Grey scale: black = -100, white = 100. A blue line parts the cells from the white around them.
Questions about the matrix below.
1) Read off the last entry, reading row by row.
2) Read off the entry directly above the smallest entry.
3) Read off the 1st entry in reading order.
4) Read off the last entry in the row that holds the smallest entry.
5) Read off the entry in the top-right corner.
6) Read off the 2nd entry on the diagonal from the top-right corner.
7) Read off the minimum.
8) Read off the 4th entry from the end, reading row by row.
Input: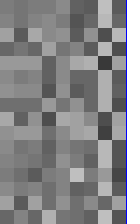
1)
-34
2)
44
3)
-3
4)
26
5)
-29
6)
44
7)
-55
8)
-13

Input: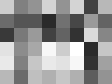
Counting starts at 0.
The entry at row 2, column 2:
21
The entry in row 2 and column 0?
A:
-55
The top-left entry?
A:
61
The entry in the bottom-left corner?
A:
44
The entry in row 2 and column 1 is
-5
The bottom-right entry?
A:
15
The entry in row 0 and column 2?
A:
15
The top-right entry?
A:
44
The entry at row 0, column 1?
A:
0
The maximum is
100
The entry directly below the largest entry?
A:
94
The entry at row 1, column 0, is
-16

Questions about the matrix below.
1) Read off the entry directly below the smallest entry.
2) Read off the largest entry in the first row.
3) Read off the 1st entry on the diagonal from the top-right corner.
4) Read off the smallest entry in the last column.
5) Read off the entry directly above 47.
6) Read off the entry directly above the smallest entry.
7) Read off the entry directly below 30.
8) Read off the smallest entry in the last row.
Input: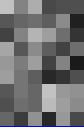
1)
-38
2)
52
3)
-38
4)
-80
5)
52
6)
-14
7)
19
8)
-69

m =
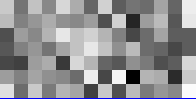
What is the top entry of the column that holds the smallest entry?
-9
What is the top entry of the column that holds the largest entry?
86
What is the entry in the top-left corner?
58
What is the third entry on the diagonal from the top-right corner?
29
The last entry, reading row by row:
97
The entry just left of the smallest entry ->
92
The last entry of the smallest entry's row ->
58
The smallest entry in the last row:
-50
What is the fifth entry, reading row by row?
69
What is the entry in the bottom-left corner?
75
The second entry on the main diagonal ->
1
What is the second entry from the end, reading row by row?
7
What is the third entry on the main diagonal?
7
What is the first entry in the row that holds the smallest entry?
23

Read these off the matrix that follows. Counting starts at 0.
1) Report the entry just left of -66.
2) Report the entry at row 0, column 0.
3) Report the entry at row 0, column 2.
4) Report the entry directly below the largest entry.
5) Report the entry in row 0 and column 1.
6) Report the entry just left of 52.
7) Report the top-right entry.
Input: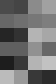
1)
-56
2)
-41
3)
9
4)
-66
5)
-46
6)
41
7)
26

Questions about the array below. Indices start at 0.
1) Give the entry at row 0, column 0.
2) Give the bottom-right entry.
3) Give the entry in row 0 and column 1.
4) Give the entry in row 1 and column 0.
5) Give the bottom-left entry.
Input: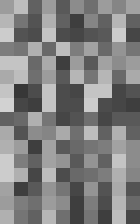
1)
22
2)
-45
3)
48
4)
43
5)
38
